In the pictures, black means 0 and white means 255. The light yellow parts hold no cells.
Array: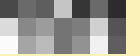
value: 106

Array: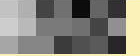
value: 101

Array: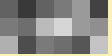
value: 154

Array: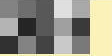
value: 223

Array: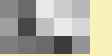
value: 203

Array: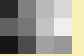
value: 185

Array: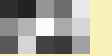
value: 109

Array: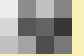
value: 193

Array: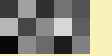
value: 116

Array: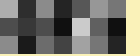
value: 151
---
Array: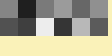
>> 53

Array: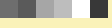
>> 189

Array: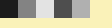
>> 227

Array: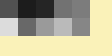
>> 154

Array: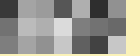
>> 96

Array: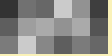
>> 94

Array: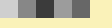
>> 59
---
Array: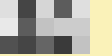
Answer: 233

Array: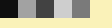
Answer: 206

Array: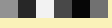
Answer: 242

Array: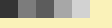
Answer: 210

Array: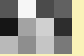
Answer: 246

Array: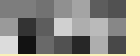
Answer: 220

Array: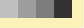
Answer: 192

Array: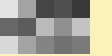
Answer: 227

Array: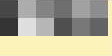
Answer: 222
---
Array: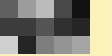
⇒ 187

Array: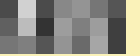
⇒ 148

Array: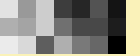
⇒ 38

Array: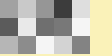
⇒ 150

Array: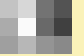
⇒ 215

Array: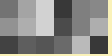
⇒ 56

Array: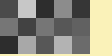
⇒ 45

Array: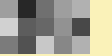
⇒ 112
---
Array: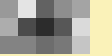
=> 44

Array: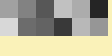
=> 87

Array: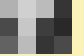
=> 62

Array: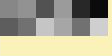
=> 82

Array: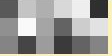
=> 165

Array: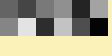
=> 121

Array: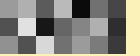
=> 23

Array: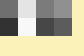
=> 123

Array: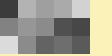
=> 139

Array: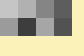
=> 133
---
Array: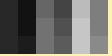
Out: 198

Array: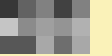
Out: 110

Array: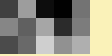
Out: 145

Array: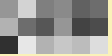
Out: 188

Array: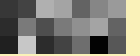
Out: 3

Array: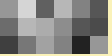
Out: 34

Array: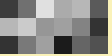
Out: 101

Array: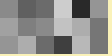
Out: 184
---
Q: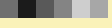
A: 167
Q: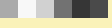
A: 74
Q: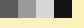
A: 20
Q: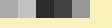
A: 151
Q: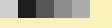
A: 172
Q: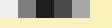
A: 167
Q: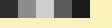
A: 26
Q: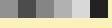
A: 34
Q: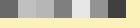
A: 64
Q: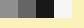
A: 246
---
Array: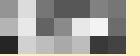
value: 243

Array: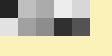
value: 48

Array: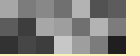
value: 179

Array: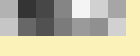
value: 144

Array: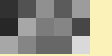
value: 133

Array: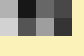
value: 158

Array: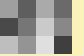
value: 202

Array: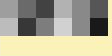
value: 137

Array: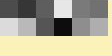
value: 142
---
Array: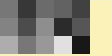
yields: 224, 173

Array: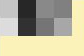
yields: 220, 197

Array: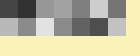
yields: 226, 205

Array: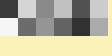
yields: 246, 213

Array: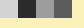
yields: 210, 157

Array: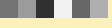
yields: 242, 175
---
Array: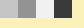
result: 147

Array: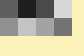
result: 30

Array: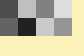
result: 191

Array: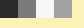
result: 122

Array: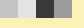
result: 227

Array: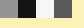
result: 20
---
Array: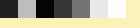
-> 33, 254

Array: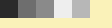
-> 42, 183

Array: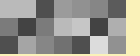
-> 186, 145

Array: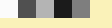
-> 251, 126

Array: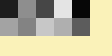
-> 29, 92

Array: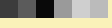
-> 60, 187
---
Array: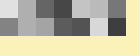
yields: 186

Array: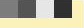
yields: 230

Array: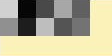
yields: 167

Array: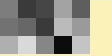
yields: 163

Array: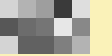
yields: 58

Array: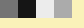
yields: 236

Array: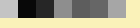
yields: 102

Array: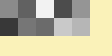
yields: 76
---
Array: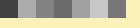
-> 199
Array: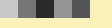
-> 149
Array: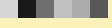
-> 171
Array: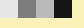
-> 186
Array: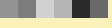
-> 43
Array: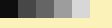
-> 157
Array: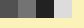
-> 34
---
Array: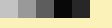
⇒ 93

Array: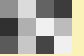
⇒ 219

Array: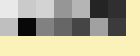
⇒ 181

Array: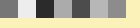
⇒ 76

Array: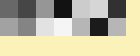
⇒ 204

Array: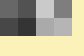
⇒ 82

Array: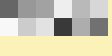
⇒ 238

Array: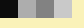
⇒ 173
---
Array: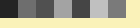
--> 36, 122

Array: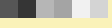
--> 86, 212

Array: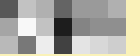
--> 88, 206

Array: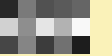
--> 40, 29

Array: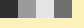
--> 47, 112

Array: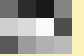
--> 109, 186

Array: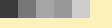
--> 58, 205
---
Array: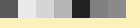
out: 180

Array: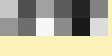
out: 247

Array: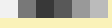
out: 56

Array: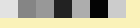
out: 34

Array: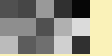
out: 92

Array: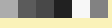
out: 72
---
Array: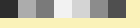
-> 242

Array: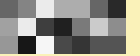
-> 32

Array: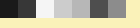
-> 204

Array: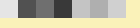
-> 57

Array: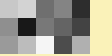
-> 120

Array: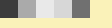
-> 233
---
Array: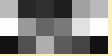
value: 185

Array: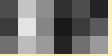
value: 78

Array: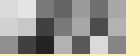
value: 218

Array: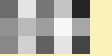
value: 108

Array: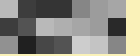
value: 185

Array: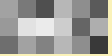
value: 162

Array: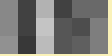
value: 136

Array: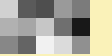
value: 209
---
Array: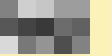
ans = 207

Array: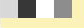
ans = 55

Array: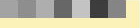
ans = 142

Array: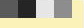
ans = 37

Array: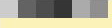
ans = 99

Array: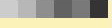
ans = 183

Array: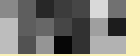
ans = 94

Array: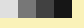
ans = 119

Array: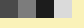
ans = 124
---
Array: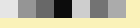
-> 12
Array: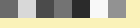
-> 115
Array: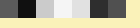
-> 245
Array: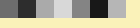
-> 216
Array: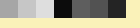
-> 12
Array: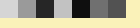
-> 194
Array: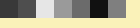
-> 154
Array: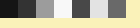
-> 248
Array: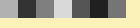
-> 217
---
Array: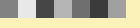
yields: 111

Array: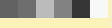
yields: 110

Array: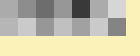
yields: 132

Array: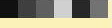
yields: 63

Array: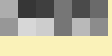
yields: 74

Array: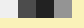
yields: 148
